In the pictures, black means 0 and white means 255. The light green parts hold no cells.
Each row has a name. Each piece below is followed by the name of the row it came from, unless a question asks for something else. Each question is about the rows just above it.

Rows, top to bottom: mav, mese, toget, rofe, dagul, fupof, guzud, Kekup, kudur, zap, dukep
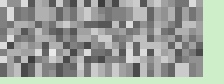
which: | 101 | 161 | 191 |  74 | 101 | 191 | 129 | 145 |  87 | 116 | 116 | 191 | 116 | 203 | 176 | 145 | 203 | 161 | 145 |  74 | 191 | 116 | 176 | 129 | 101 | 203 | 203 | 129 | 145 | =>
dukep
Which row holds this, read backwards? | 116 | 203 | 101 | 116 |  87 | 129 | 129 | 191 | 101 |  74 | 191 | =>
zap
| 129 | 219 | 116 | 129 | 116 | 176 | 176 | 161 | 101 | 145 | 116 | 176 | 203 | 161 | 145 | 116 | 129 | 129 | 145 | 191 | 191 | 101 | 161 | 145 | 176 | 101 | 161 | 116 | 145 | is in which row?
toget

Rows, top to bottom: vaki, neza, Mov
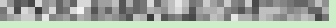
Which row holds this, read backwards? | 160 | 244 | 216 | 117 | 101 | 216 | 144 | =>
neza
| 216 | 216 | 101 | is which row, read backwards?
vaki

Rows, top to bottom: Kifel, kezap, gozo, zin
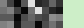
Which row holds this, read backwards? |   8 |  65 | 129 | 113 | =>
kezap
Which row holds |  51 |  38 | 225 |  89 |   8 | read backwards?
Kifel
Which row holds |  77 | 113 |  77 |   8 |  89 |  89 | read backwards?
zin
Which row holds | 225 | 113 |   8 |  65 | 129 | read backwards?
kezap
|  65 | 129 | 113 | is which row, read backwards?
kezap
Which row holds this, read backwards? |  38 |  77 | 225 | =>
kezap

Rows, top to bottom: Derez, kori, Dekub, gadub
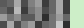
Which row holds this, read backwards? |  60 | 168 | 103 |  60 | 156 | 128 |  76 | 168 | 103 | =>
Derez
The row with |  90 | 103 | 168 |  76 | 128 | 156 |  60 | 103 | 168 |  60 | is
Derez
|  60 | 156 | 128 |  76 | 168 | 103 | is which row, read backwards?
Derez
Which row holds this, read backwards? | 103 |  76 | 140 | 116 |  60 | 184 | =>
kori

